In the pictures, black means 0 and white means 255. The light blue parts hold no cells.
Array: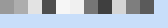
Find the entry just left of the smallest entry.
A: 118
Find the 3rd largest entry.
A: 227
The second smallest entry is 78

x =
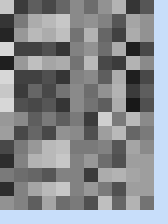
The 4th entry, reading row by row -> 72
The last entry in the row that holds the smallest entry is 80
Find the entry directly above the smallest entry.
59
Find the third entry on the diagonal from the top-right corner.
65
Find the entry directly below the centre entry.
122
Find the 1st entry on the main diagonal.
199
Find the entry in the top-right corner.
86
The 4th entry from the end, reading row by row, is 191
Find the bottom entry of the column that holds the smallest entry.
179
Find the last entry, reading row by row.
115
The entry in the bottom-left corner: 146
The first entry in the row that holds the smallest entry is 215
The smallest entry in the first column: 31
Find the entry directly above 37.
53
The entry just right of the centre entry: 115
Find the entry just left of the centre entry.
53
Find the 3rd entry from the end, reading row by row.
102
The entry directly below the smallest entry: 185
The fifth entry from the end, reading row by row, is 80

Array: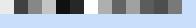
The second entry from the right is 78
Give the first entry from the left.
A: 234
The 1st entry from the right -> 121
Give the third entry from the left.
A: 135

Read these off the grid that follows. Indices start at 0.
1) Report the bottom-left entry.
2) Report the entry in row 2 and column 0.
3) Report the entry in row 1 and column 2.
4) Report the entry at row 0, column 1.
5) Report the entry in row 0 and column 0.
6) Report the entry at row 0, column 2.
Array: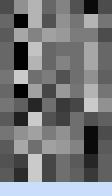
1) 90
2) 90
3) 180
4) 145
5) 76
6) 180
